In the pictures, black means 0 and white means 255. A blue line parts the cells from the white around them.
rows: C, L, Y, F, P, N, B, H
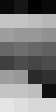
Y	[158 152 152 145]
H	[229 222 215 215]
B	[196 196 190  16]

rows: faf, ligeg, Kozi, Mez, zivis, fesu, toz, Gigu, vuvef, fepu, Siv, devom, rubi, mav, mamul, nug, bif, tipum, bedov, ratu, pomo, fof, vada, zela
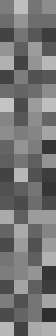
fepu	[141 125 133 164]
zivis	[177  67 148 184]
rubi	[ 67 184  81  61]
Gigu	[196  75 156 190]
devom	[ 95 117  95 148]
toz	[109 101 109 141]
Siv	[101 148 125  54]

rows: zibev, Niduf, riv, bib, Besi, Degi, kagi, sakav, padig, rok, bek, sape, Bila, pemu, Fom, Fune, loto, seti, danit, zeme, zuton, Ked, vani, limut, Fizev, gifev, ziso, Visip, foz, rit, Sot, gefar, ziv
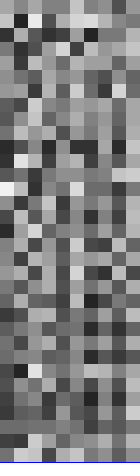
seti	[129 174  72 151  80 204  72  64 188 100]
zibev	[167 135 167 129 129 196 129 143  80 151]
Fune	[ 72 188  87 167  72 135  50 129  64 188]
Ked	[100 174 100  93  64 188  36  72 121 100]
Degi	[143 114  93 167 135 151 100  80 143 100]

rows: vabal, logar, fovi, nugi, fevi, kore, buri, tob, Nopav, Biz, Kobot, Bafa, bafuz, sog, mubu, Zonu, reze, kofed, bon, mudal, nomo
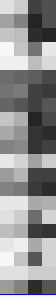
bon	[247 196  86 211]
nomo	[156 130  44  86]

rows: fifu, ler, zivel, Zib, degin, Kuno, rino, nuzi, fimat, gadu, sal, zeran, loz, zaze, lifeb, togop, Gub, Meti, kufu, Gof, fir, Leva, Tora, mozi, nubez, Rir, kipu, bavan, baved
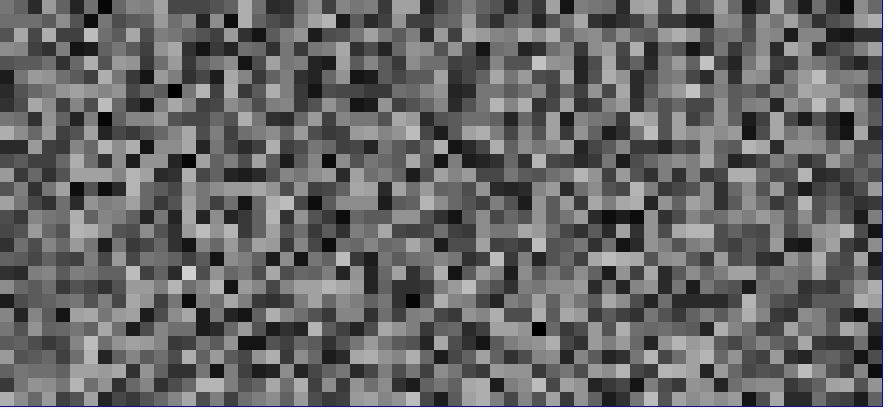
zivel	[ 83 167  71 174  64  64 188 111  91 167  77 126 118  98  83  64 154  49
  20  91 126 147  28  77  83 118 161 118  91 126  42 154  64 167 154 133
 126 167 140 174  98 133 140  98 140  98  91 154 174 147  77 111 118  77
 140 133  28 133 133  28  20  49  49]
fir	[140 104  91 111  57  83  71  49  83 154 154 126 180 111 133 180  20 154
 133  71 133 161 161 180 167 154  36  98  49  49  57 126 154 188 111  83
  49 126 118 140 140 154  42 118  36 133 147  42 118  28 118  91  83  28
 111 104 118  49  64  57 104 140 174]
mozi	[118  83 147  98 104 118  98 167 111  28  77 133 111 111  28  42 104 154
  83  28  49  36 180  91  64  36  77 167 147 126  57  98 104  42  64 161
 161 147   0 104  57  77 154  83 174 111 104 111  98  91  36 174 133 111
  64  71 161 111 126  91 167 147  42]
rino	[ 42  83 104 118 147 161 147 133 147  71 104  91   0 118 180  64 174  57
  91 174 126  57  20  77  71  71  57  57 111 104 133 147  36  42 118 118
  91 111 133  64 104  64 147  71 167  42  91 133 154 194 111 126  91  98
  77 126 111 167 154 154 111  98  20]
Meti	[ 49 111  77 133 104 154 118  28 118  57  71 104  49  20 133 104 154  98
 161 154  57 133  71  13 111 104 133 104 111 167 126  28  77  77 161  64
  71  57 188  83  91 118  49 111  20  42 147 126  83 126 140  77  64  91
  77 154  28  20 133 161  64  42 140]

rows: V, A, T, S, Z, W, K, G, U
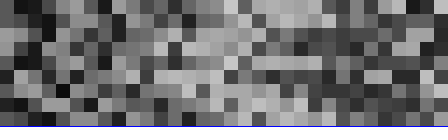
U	[ 88  74  33  19  82 140 140  88  33 148 122  67 108  33 101 108 148 184
  82 162 184 168 148 184  82 128 101  54  74 116  74 155]
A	[ 88  74  33  19  82 140 140  88  33 148 122  67 108  33 101 108 148 184
  82 162 184 168 148 184  82 128 101  54  74  95  95  47]
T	[155 140  82  19 148 116  54  95  33 101 108 140 176  88 162 168 162 148
 176  82 122  82  61  74  61  74  74 108  74 162 162  41]

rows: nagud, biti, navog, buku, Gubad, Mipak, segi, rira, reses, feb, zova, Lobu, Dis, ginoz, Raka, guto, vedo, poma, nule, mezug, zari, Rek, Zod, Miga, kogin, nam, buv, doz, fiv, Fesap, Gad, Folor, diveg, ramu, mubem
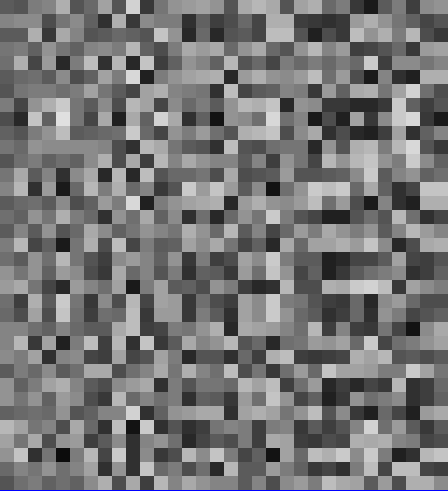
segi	[ 84 117 124 124 111 124 162 117  91  69 162 175 132 124 117  48 189  69
  91  97 132 124  56 155  97 169 175 117 162 210 111  77]
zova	[117 105 147 139 139 139 139 132  77  48 183 169 117  91  84  48 189  84
  77 111 117 117  40 147  84 175 183 124 183 216  84  56]
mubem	[ 84 111 124  97 111  97 139 175  77 169  62 183 132 169 147 132 132  91
 132  77 139 155 124 189 169 162  91 155  77 175 175 139]
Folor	[162 117 169  77 147 155  62  91 139  48 132 147 111  40  69  91  77 124
  62 169 162  62  56  77  69 175 169 175 132 124  69  77]
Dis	[117 169  91 132  48 139 169  40 183  40 189  84 105 105 117  77 169  77
  84  91 155  84  84  91  97 139 202  91 132 147  97 111]

